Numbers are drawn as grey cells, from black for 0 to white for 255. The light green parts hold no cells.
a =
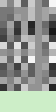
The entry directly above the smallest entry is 51
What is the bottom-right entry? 38
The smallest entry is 25
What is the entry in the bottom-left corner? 51
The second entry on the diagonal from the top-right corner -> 163
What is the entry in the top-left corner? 191
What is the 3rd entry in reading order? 204
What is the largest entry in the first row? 246
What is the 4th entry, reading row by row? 94
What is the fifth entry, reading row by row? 204
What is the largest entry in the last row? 204
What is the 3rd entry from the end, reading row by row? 147
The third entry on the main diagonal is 163
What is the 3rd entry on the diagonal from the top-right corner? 147

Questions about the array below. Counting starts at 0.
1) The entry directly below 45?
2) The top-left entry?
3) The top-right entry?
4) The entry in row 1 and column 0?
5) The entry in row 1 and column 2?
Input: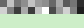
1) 30
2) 104
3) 45
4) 209
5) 60

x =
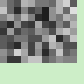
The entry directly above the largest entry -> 92
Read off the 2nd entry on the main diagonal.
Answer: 105
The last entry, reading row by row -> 130
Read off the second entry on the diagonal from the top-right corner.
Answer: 105
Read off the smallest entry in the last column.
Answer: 80
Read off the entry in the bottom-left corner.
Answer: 130
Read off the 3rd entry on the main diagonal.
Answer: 118
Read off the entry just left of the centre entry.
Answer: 92
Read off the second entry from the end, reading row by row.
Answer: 130
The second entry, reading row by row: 105
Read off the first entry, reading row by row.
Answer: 156
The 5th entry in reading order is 168
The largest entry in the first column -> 195
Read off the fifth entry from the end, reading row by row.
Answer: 92
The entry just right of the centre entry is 130
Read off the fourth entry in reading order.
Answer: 180
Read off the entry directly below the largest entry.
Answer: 156
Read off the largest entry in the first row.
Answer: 209
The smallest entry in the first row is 80
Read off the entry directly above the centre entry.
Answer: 168
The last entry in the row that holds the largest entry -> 222
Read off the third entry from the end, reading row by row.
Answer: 144
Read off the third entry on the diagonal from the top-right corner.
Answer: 118

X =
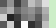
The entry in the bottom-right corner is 191
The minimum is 36
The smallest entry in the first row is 61
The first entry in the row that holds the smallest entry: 207
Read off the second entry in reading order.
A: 146
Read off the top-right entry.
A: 221
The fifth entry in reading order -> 191
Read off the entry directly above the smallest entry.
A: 175

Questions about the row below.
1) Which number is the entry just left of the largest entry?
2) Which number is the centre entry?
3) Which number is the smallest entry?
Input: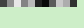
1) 143
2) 34
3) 9

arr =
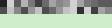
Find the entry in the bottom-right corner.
135
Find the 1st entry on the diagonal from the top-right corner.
91
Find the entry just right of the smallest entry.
209
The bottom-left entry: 78
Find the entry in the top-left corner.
34
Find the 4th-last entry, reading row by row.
209
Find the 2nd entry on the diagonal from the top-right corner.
163
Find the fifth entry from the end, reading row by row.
48

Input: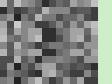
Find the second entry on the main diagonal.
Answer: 105
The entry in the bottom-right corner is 62
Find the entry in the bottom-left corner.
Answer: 121
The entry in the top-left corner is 191
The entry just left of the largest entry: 77
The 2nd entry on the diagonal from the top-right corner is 91
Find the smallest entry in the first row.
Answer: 47
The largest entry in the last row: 191
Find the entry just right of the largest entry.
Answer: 135
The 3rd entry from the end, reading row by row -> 164
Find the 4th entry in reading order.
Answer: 149
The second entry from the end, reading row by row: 62
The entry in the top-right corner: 191
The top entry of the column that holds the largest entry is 191
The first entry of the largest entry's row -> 164
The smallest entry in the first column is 47
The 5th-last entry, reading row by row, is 149

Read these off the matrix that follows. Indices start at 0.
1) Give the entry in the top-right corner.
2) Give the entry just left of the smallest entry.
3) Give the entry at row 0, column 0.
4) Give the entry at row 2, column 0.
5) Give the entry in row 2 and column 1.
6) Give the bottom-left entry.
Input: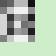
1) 18
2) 185
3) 87
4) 213
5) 55
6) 127

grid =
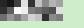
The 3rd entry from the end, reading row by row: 49
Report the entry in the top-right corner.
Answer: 163
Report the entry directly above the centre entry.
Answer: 49
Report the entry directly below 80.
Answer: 138
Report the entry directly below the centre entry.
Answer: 210
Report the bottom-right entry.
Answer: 124
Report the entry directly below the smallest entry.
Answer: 94
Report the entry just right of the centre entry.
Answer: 110
